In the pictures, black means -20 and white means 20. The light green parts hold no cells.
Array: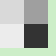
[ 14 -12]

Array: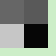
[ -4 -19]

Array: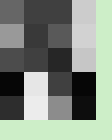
[ -4 -11 -14 -19]

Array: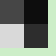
[ -9 -13]

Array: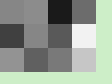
[ 1  1 -1]

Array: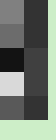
[  0 -12]
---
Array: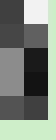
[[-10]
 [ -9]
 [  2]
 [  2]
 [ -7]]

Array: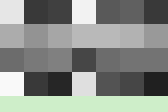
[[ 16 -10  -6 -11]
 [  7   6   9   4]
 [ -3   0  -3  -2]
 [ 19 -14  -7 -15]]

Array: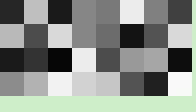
[[-14 -16  -1   0]
 [  9  14  -3  -7]
 [-16 -19  -8   6]
 [  2  18  11 -15]]

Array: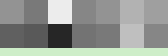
[[  3  17   3   5]
 [ -5 -14  -1   1]]

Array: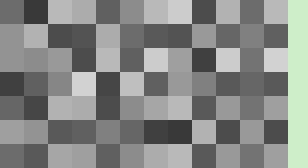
[[ -3   9  -5   9  -8  -3]
 [  3  -8   7  -6   4   0]
 [  3   4   9  12 -10  -2]
 [-10   1  -9  -5   0  -4]
 [ -4   8  -8   6  -6  -2]
 [  5  -6   0 -10   8   4]
 [ -3   6  -5   7  -6  -2]]

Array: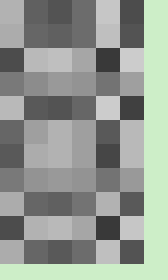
[[  8  -7  11]
 [  7  -5  10]
 [ -8  10 -11]
 [ -1   4  -2]
 [  9  -7  12]
 [ -4   8  -6]
 [ -6   8  -9]
 [ -1   4  -2]
 [  7  -5   8]
 [ -8   9 -11]
 [  7  -6  10]]

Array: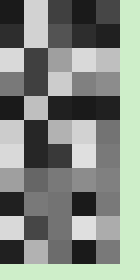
[[-16 -10  -9]
 [-13  -7 -15]
 [ 14   5  10]
 [ -1  12   2]
 [-16 -15 -15]
 [ 12   8  -2]
 [ 14 -11  -1]
 [  5  -1   0]
 [-15  -2  -1]
 [ 14  -2   7]
 [-15  -3  -1]]
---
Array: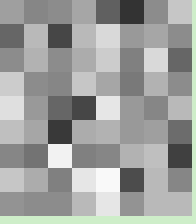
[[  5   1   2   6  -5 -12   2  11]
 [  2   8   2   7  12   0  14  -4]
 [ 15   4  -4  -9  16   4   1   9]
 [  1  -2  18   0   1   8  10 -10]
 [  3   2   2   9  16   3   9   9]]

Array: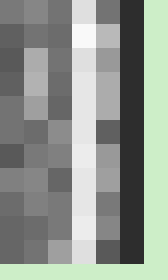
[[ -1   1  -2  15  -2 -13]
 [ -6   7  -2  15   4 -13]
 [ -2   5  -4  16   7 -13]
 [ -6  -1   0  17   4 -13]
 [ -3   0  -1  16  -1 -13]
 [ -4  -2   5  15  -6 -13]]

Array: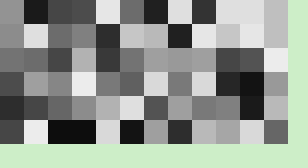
[[  3 -16  -9  -8  16  -3 -15  15 -12  15  15  10]
 [ -2  -3  -9   8 -11  -2   5   4   5  -9  -7  17]
 [-13  -9  -4   2   8  15  -7   5  -1   0 -16   9]]

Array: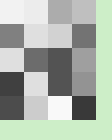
[[ 18  17   7  10]
 [ 15  -3  -7   5]
 [ -8  12  19 -11]]

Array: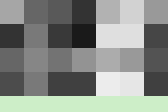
[[  6  -4  -6 -12   8  13   4]
 [ -4   1  -2   3   7   4  -7]]

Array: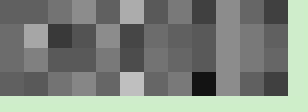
[[ -5  -5  -2   2  -5   7  -6  -1 -10   2  -4 -10]
 [ -3   0  -6  -6  -1  -8  -2  -4  -6   2  -1  -4]]

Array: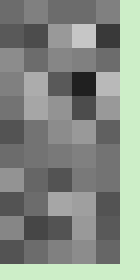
[[-3  0 -3 -3  0]
 [ 2 -3  1  0 -3]
 [-2  6  3 -8  4]
 [-3 -2 -1  0 -2]
 [-7 -3  6  5 -7]
 [-7 -3  0  2 -4]]
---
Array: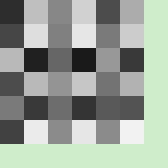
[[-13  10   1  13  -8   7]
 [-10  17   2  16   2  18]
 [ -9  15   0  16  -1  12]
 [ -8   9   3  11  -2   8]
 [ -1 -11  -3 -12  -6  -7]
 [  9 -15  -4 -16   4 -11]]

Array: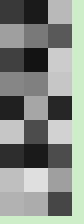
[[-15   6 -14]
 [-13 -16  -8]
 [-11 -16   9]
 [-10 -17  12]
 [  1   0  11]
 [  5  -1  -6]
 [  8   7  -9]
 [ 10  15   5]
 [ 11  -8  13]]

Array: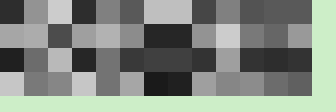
[[-15  -3   9 -14  -2 -11 -10 -10 -12   5 -12 -13 -12]
 [-13   3  12 -13   0  -6  10  10  -9   0  -7  -6  -6]
 [  6   7  -8   5   8   2 -14 -14   3  12  -1  -4   4]
 [ 11  -1   1  11  -2   6 -16 -15   5   1   2  -3  -5]]

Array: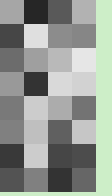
[[-11  12  -9  -8]
 [ -9  15   2   1]
 [ -7   0 -12  -4]
 [ -3   5   9  16]
 [ -1  12   7  -2]
 [  0  10  -5  11]
 [  4 -12  14  13]
 [  6 -14  -6   8]]

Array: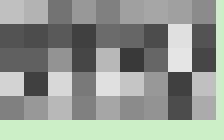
[[ -7  -8  -6 -10  -3  -4  -8  15  -7]
 [ -5  -5   3  -9   9 -11  -4  16  -9]
 [  0   4   9   0   6   2   3  -8   7]
 [ 10   8  -2   4   0   5   6   5   2]
 [ 13 -10  14  -1  15  11   4 -10  10]]

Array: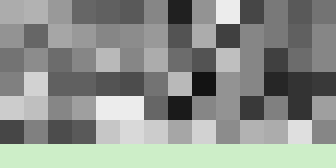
[[ -9   0  -8  -6  11  14  12   6  13   2   8   7  15   1]
 [ -2   2  -3   1   9   1   7  -3  -7  10   1 -10  -3   1]
 [  0  13  -5  -5  -7  -8  -2   9 -17   3   1 -14 -12 -11]
 [  3  -4   6   4   1   2   4  -7   7 -10   1  -1  -5   1]
 [  7   8   4  -4  -5  -6   1 -15   3  17  -9  -1  -6  -2]
 [ 12  10   1   5  17  17  -4 -16   1   3 -11   0 -12   5]]

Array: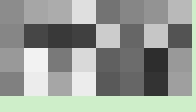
[[  0  17   6  17  -6  -4 -12   5]
 [  1  -9 -11 -10  12  -4  11  -7]
 [  2   6   7  15  -2   1   3   9]
 [  4  18  -1  14  -5  -3 -13   4]]

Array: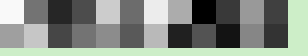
[[  5  11  -9  -2   2  -6   9 -15  -7 -17   1 -12]
 [ 19  -2 -14  -8  12  -3  17   7 -20 -11   4 -10]]
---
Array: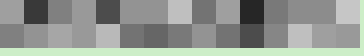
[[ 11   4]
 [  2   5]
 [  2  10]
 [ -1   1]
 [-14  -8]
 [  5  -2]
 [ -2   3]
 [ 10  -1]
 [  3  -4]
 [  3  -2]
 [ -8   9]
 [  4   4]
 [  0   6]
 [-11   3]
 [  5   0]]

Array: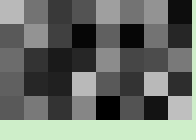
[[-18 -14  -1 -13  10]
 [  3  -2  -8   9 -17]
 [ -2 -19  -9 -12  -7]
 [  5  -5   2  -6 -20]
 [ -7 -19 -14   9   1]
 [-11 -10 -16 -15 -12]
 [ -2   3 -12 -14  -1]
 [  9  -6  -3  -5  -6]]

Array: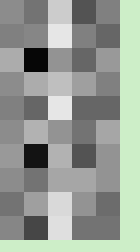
[[  0  -4   4   0  -4   6   3   3  -3  -2]
 [ -7   0  -4   5  -4  -2  -7   6   3  -2]
 [ 12  16   3  10  16   3   8   6  14  15]
 [ -2   1 -19   7  -4   8 -17  -2   5  -9]
 [  2   0   7   2   0   2   4   2  -2   1]]

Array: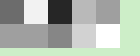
[[  5  20]
 [  9  13]
 [-14   1]
 [ 18   5]
 [ -3   5]]

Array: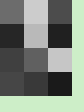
[[ -8 -15  11 -16]
 [ 12   9  -5 -11]
 [ -3 -14 -10  -9]]

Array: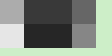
[[ -4   1]
 [-11 -14]
 [-11 -14]
 [  7  16]]
